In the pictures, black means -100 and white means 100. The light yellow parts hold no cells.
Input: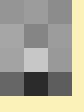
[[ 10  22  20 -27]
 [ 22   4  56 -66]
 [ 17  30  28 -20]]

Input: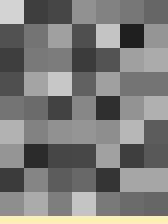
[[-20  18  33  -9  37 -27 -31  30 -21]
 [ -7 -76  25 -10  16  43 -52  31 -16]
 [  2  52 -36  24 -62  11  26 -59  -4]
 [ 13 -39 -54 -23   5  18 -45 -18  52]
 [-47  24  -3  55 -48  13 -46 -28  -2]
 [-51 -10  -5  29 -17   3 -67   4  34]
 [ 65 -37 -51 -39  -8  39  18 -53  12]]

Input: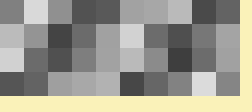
[[-22  29  26   4]
 [-42  -7 -15  72]
 [ 46 -38 -51   2]
 [ 31 -15   9 -20]
 [ 27  65  46 -44]
 [-30  26  27  40]
 [-36 -16  -1  32]
 [ 13 -47 -37  25]
 [ 70  16 -16 -22]
 [  0  47  64 -33]]

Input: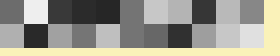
[[  6  76]
 [ 45  56]
 [-58  24]
 [ 41 -62]
 [ 56 -19]
 [ -9  -9]
 [-70  50]
 [-66  -8]
 [-55  26]
 [ 87 -68]
 [-15  38]]

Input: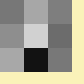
[[ -1 -15  -6]
 [ 31  64 -86]
 [ -7  11  32]]

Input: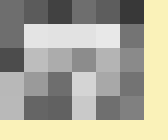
[[-56  -9   8 -10   0]
 [-27  82  41  32 -13]
 [-14  77  10  66  58]
 [-49  77  35 -14 -24]
 [-29  79  48  21 -21]
 [-14 -14 -40  44  45]]

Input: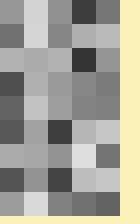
[[ -7  46  17  -4   0  55  -9  55 -22]
 [-53  37 -59   6   3  43  73  48 -11]
 [ 14   4  40  21  24 -51  15 -47   1]
 [ 65  67  33  38  52  28  30  15  70]
 [ 19 -11  39 -38 -22 -31  34 -34  22]]

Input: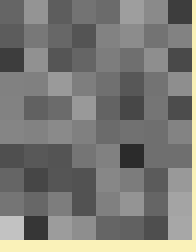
[[-52   2 -43  11 -40   3 -13  20  29  31]
 [  8 -10  11 -10  -8 -13 -13 -29 -21 -39]
 [ 24  10 -13 -32 -44 -11 -66  -3  16 -24]
 [-16   2  -2 -12 -22 -16   1   6   0 -21]
 [-10 -34 -21  -1  20   0  -8 -36 -36  11]
 [-27 -19 -33  21 -16   8 -34 -33  -2  22]
 [ 16  -6  14   0 -24   2 -31 -45 -19 -58]
 [-21 -28 -52   1   2   4 -38 -21  -8  52]]
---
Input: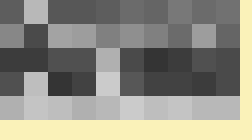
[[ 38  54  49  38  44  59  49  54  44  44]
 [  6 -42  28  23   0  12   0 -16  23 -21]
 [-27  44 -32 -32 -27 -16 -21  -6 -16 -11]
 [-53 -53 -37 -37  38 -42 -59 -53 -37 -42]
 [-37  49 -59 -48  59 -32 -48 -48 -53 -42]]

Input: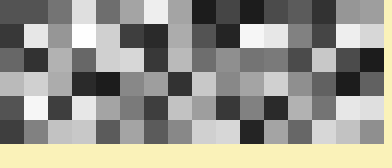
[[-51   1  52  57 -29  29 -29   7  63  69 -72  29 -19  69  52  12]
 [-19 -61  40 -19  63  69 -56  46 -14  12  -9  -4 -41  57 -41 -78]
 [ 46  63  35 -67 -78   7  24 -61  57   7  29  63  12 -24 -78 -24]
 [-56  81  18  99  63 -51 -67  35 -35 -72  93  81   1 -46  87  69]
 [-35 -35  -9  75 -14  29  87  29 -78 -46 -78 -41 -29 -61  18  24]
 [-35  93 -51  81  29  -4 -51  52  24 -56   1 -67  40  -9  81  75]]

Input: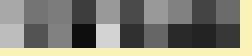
[[ 48 -35   2 -89  65 -62 -20 -68 -73 -57]
 [ 32  -9  -3 -52  20 -41  20   2 -47 -15]]

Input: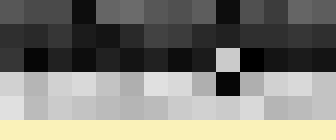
[[  64   42   64   70   53   37   76   70   37  -95   37   64   70   53]
 [  76   47   59   53   47   42   47   59   64   59   70   42   47   53]
 [ -32  -42  -42  -90  -21  -16  -32  -37  -27  -90  -37  -53  -21  -27]
 [ -63  -68  -58  -79  -84  -68  -48  -53  -68  -74  -63  -63  -58  -63]
 [ -58  -95  -74  -90  -74  -84  -74  -90  -79   59 -100  -84  -79  -84]]

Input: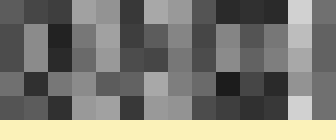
[[-12 -62  -7   9 -28 -23  32  -1 -17 -78 -45 -67  15 -12]
 [-28 -45 -51  26  15 -56  32  20 -34 -67 -62 -67  64 -12]
 [-34 -28 -62  20  26 -56  20  15 -40 -51 -62 -56  64 -12]
 [-40   9 -67 -17  20 -40 -45  -7 -40   9 -23  -1  32 -23]
 [-40   9 -73  -7  26 -51 -28   4 -45   4 -34  -7  48 -23]]

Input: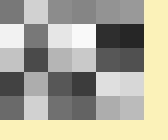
[[ 90  -6  80  95 -64 -70]
 [ 53 -42  42  58 -32 -37]
 [ -6  64  10   4  15  20]
 [-17  64 -12 -22  36  47]
 [-48  36 -32 -53  75  69]]
